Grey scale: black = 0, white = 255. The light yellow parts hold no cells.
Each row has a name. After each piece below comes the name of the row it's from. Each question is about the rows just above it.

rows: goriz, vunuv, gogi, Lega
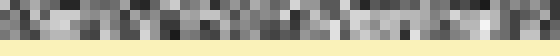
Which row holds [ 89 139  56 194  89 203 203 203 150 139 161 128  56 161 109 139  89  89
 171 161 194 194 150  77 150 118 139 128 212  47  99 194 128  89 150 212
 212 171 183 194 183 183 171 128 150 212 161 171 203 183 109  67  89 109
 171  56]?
vunuv
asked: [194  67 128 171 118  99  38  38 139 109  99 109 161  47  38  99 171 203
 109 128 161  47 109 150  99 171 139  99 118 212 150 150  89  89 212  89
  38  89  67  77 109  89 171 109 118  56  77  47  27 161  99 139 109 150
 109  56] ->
goriz
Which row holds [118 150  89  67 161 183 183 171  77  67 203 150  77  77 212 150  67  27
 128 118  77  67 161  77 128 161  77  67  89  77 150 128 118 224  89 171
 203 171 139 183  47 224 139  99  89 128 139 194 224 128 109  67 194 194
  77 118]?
Lega

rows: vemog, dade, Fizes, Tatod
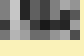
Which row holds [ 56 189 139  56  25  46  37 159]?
Fizes
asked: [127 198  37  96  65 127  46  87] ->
dade
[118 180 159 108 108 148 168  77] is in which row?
Tatod

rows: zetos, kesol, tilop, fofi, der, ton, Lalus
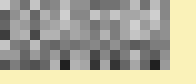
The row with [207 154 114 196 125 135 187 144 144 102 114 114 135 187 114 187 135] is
zetos
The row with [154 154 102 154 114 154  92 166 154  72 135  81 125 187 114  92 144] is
ton
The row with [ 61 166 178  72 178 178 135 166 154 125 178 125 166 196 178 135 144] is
fofi
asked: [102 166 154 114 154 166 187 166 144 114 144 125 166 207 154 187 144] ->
tilop
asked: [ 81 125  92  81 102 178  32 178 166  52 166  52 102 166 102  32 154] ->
Lalus

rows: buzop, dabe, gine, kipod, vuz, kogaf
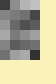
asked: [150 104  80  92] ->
gine
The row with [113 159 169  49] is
kogaf

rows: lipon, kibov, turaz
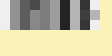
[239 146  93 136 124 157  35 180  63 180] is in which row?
kibov
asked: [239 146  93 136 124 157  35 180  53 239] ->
turaz
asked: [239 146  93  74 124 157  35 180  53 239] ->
lipon

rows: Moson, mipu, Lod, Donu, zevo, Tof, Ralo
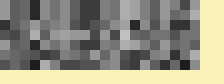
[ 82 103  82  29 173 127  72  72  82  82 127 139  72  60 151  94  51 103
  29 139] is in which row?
Ralo
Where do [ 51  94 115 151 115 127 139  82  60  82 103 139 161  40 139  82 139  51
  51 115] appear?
Lod
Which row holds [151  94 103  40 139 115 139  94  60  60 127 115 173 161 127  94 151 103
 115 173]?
mipu

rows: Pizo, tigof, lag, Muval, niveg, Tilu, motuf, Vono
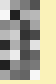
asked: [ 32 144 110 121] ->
motuf
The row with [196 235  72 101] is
Tilu
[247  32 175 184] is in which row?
tigof
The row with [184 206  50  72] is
Muval

